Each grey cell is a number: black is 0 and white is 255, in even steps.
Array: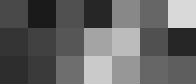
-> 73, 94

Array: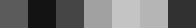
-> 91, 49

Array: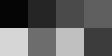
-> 5, 60

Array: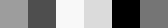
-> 157, 117

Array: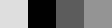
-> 222, 148

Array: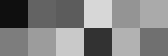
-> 15, 112

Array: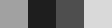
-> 161, 217
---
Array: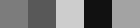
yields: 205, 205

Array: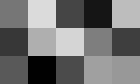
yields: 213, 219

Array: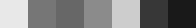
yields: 139, 232

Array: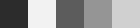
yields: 92, 242

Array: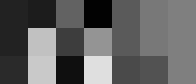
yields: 148, 223

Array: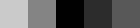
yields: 1, 202

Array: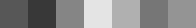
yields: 228, 228

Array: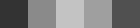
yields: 195, 195

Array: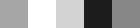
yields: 212, 255
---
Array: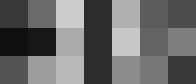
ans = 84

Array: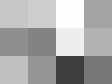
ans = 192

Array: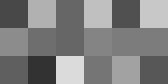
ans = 95

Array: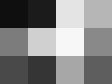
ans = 73

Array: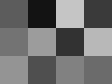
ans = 148

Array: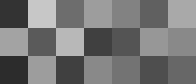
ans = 44
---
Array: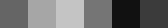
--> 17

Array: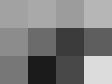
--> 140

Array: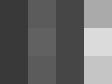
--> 57

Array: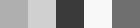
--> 111

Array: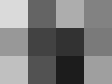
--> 152

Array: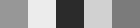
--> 123

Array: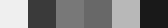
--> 184

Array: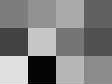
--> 67
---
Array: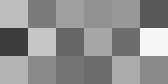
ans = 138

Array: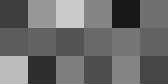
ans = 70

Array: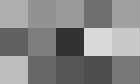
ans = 119

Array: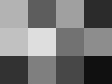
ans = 16

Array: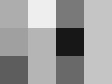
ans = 197

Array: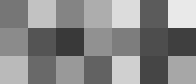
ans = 167

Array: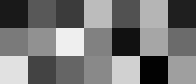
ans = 159

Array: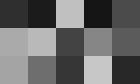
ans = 40
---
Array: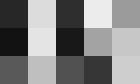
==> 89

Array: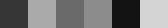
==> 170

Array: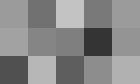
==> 80

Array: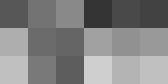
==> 121

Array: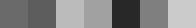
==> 187

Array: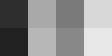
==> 216

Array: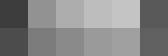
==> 123

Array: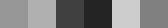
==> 176

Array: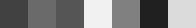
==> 85
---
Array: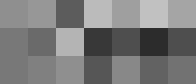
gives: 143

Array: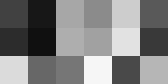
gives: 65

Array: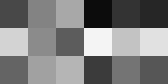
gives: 72

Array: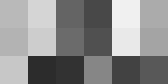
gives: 185

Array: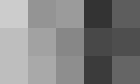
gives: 204

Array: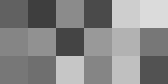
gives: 97

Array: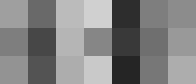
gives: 159

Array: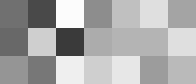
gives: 112

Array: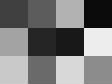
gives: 64

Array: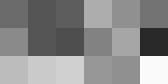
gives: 107
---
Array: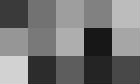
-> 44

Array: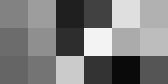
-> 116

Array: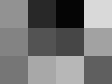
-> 168

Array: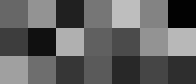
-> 110

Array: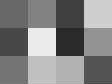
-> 193

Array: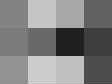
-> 204

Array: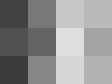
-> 134
